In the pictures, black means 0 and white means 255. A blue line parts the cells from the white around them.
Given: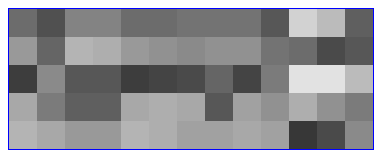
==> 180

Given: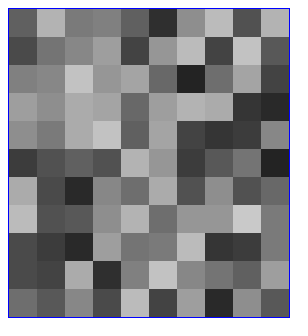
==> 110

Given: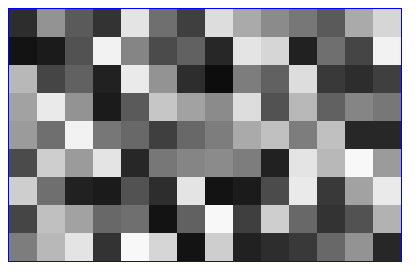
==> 125

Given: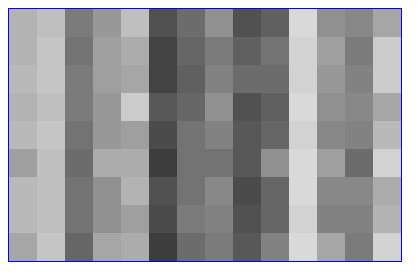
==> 166

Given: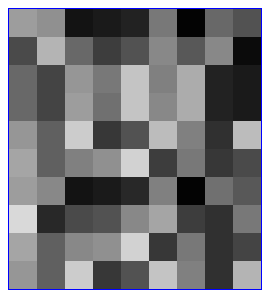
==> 150

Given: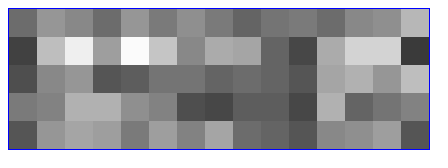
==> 85

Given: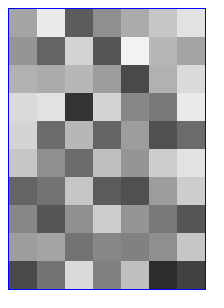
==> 73

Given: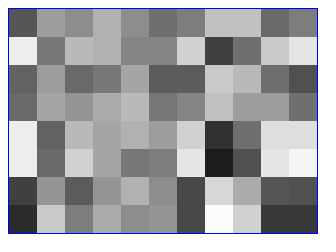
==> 43

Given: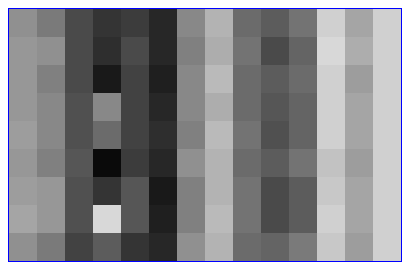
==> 144
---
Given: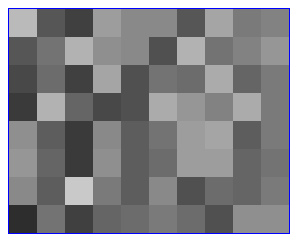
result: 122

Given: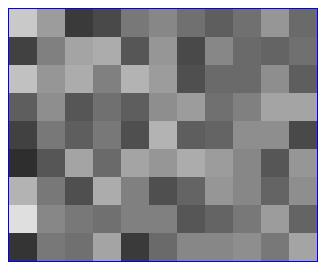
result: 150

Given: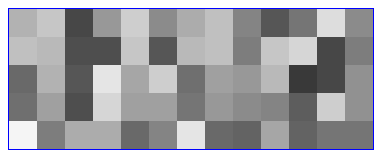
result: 221

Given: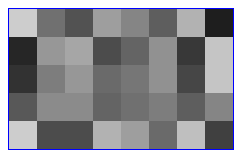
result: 178

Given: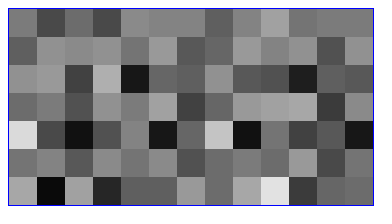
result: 123

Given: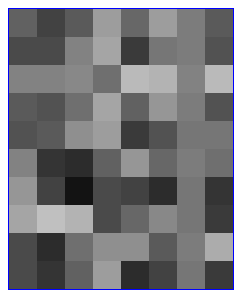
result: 124

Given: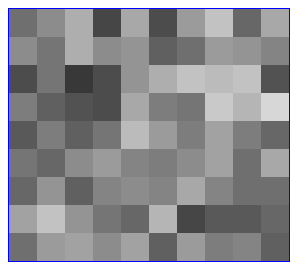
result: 103
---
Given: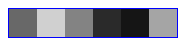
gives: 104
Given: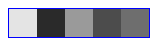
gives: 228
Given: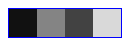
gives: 17
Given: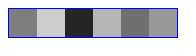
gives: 126
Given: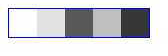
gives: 255
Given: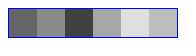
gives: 101
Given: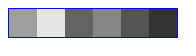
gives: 159
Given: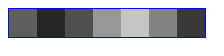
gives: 95
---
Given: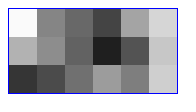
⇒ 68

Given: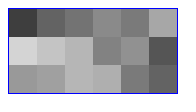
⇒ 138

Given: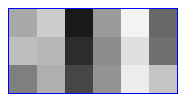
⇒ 155

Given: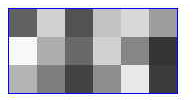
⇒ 194

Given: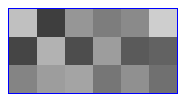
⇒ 125

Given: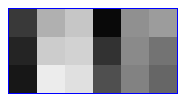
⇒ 9

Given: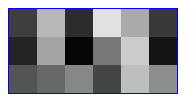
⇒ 225

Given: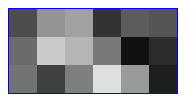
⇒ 51
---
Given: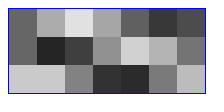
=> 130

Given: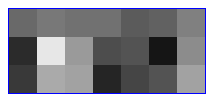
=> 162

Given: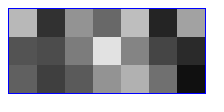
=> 90

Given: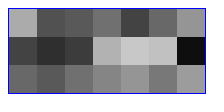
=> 112

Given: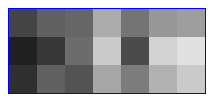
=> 83

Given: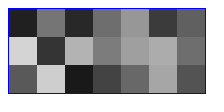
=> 25

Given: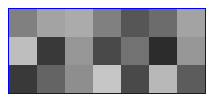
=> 142

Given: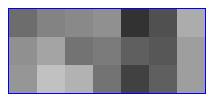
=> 178
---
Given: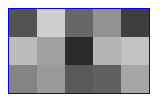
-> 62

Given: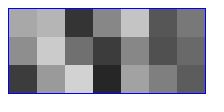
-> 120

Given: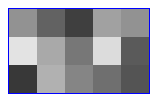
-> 146

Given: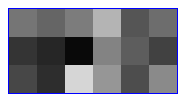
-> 109

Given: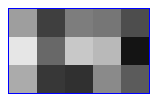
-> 77

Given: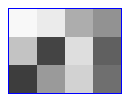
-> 146

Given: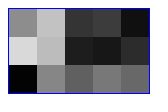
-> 16
